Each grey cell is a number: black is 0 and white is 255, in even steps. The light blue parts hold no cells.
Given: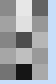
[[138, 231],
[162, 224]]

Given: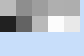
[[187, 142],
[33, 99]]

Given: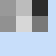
[[153, 188],
[145, 215]]

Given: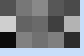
[[82, 119],
[207, 99]]

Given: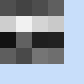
[[79, 67],
[206, 241]]

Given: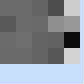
[[107, 108],
[89, 108]]
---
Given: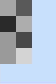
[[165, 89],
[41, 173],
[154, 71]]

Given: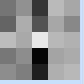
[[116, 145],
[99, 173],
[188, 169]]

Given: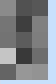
[[139, 81],
[117, 63],
[115, 92]]

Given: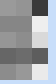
[[154, 148],
[134, 134],
[150, 141]]

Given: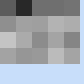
[[92, 40],
[143, 161],
[196, 171]]

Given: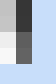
[[194, 54],
[197, 55],
[238, 94]]

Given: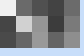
[[240, 106],
[69, 209],
[74, 102]]

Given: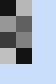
[[20, 183],
[151, 96],
[59, 129]]
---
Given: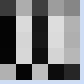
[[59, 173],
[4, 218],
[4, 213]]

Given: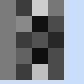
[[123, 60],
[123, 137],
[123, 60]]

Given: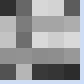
[[48, 103],
[186, 124],
[195, 110]]

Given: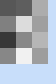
[[87, 94],
[128, 220],
[55, 136]]

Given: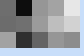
[[110, 13],
[108, 112],
[162, 47]]

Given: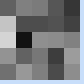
[[97, 128],
[196, 77],
[212, 18]]

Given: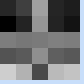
[[39, 63],
[1, 35],
[125, 119]]

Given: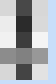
[[215, 72],
[236, 43],
[241, 61]]

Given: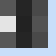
[[87, 37],
[228, 34],
[87, 37]]
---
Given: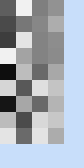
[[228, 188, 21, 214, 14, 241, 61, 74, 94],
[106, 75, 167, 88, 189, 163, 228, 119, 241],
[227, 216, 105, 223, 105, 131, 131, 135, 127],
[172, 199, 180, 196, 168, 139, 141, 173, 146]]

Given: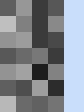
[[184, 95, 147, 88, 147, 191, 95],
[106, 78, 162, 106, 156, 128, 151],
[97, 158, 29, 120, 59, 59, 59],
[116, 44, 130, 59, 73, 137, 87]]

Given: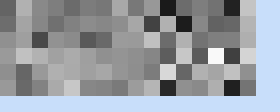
[[153, 143, 154, 144, 109, 100],
[105, 102, 193, 159, 164, 177],
[130, 153, 178, 73, 135, 137],
[170, 176, 161, 146, 112, 126],
[199, 170, 171, 139, 129, 107],
[135, 160, 159, 89, 140, 124],
[132, 167, 144, 105, 135, 119],
[122, 149, 148, 155, 142, 168],
[156, 142, 143, 154, 167, 120],
[181, 124, 134, 192, 66, 152],
[40, 216, 93, 108, 177, 26],
[144, 102, 199, 177, 28, 108],
[138, 177, 91, 115, 136, 126],
[175, 165, 249, 127, 98, 114],
[32, 193, 64, 128, 103, 34],
[116, 144, 212, 175, 180, 196]]

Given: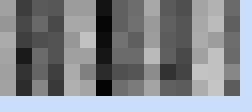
[[163, 159, 164, 170, 150, 161],
[44, 51, 26, 64, 72, 60],
[134, 101, 107, 79, 104, 90],
[57, 64, 83, 83, 73, 87],
[176, 171, 160, 152, 168, 156],
[164, 128, 159, 192, 166, 156],
[4, 42, 22, 13, 6, 19],
[110, 80, 108, 114, 96, 97],
[123, 86, 107, 95, 112, 109],
[164, 140, 186, 157, 154, 168],
[96, 49, 95, 92, 97, 89],
[92, 67, 73, 85, 86, 78],
[174, 195, 161, 170, 168, 164],
[197, 192, 192, 157, 187, 178],
[92, 135, 106, 109, 95, 106]]

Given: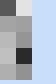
[[175, 192, 185, 164, 88],
[146, 42, 149, 160, 227]]

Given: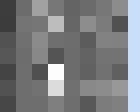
[[71, 82, 68, 87, 82, 60, 61],
[110, 110, 110, 109, 112, 116, 108],
[110, 114, 80, 136, 139, 118, 161],
[127, 220, 253, 84, 111, 189, 119],
[110, 112, 108, 108, 109, 102, 100],
[88, 137, 97, 99, 92, 141, 107],
[124, 140, 113, 115, 130, 123, 119],
[128, 152, 96, 115, 129, 81, 140]]
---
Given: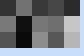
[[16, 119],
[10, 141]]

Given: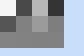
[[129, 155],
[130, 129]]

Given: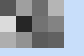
[[38, 115],
[146, 91]]

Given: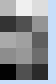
[[80, 148],
[160, 94]]

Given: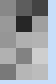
[[38, 159],
[176, 179]]

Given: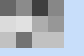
[[225, 173],
[115, 193]]

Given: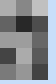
[[40, 77],
[157, 103]]

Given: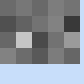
[[98, 115],
[197, 74]]
